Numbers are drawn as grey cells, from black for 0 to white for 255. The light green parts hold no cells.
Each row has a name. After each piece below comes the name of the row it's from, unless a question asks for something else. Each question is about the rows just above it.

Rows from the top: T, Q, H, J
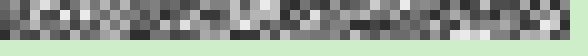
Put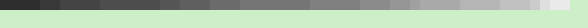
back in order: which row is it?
J
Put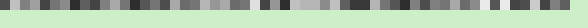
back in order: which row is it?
Q
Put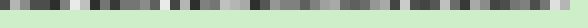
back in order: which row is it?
T
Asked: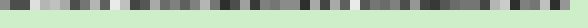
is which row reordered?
H
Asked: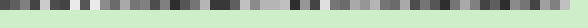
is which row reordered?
Q
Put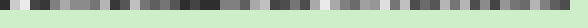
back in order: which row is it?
H
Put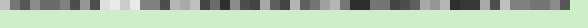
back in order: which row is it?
J

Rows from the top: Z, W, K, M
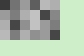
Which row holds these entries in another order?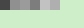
K
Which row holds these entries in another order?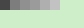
K
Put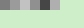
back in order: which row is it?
K

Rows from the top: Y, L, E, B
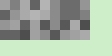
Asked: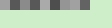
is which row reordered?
E
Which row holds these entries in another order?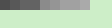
B
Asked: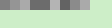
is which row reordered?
L
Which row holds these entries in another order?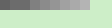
Y
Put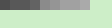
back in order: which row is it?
E
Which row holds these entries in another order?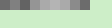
L
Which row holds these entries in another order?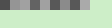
E

